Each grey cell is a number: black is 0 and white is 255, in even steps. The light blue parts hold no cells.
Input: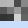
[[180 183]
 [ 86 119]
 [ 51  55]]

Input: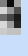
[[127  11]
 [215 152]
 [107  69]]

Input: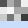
[[ 82 172]
 [235 247]
 [202 119]]

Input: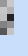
[[152 200]
 [199 177]
 [193  36]]

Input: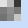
[[225 185]
 [123 142]
 [114 136]]

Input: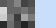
[[ 90 102]
 [215 102]
 [203 122]]
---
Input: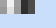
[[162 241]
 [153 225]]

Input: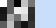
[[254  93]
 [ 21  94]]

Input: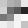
[[199 176]
 [210 111]]

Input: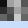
[[ 16 161]
 [ 45  87]]

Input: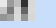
[[231 155]
 [196 121]]

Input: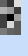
[[ 97  50]
 [178 156]]
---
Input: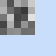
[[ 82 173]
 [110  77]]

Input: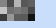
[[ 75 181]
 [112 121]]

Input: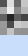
[[221 104]
 [238 138]]

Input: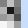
[[192 126]
 [ 23 109]]

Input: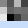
[[ 84 184]
 [101 113]]

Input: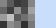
[[ 90  57]
 [ 62 142]]

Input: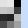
[[230   3]
 [191  61]]

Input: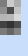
[[203 173]
 [ 76 195]]

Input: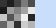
[[ 30  68]
 [155 129]]
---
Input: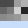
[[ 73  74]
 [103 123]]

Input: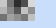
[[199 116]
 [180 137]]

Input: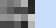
[[131 117]
 [120  92]]

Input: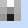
[[192 250]
 [170 140]]

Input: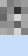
[[177 125]
 [114 140]]

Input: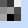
[[ 89  49]
 [142 158]]

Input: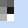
[[110  95]
 [148  26]]

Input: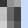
[[ 53 147]
 [196 107]]
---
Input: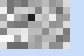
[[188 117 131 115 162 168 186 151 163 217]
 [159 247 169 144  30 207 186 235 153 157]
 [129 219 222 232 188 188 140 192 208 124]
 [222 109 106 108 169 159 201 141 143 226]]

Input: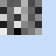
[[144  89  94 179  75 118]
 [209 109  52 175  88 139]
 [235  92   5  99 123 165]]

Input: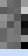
[[150 107  98 153]
 [146 127  87  49]
 [102 122 113  36]
 [135 106 100   1]]

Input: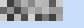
[[208  64 132 174 137 186 180  93 202]
 [203  55 186  79 209  67 121  66 165]]

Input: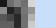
[[ 25 110 130 112 214]
 [ 87  69  41 112 178]]

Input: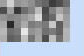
[[160 209 148 157 143 114 101  60  78 109]
 [146 132 138 154 170 217  83 105 197 157]
 [183 110 120 229 146 158 111 123  98 180]]

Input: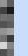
[[149  92]
 [113 106]
 [147 161]
 [214 134]]
